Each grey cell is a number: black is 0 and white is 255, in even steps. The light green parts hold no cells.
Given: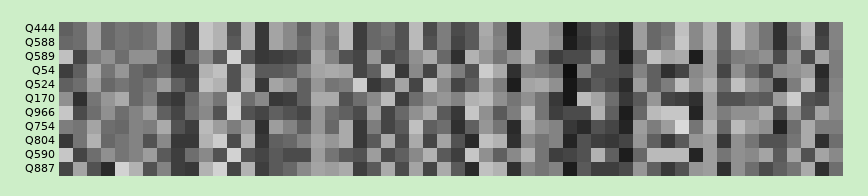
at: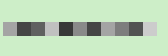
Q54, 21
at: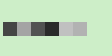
Q804, 27

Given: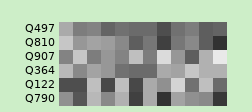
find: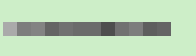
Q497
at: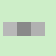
Q790, 3
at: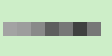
Q810, 3
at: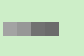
Q364, 3

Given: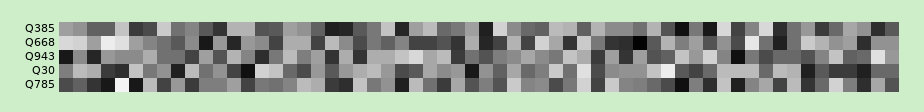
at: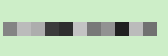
Q785, 17
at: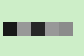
Q668, 11

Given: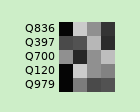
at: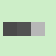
Q397, 1
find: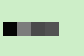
Q979
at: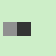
Q836, 3

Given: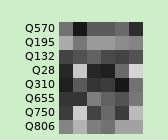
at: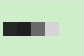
Q28, 3
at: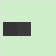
Q310, 3

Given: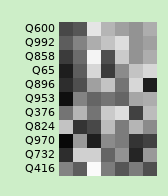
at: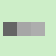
Q953, 5
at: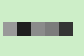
Q970, 2
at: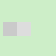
Q376, 4
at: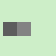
Q992, 1
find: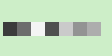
Q858

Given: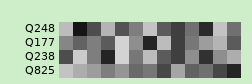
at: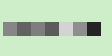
Q177, 1
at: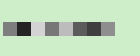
Q238, 3
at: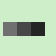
Q825, 11

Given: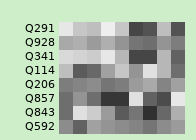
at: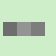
Q928, 7
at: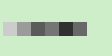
Q843, 3
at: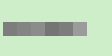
Q206, 1
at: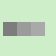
Q206, 5
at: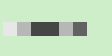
Q341, 4
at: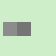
Q206, 3
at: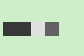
Q857, 4

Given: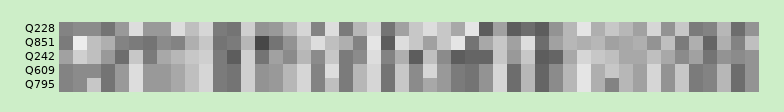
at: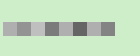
Q851, 42
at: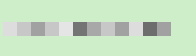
Q851, 25
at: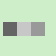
Q242, 31
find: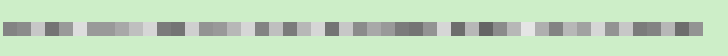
Q795
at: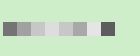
Q228, 24
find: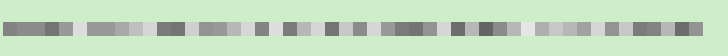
Q609

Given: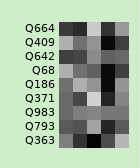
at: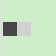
Q371, 2
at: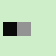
Q186, 4
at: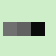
Q68, 2
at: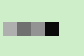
Q409, 1
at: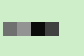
Q409, 2
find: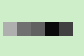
Q68

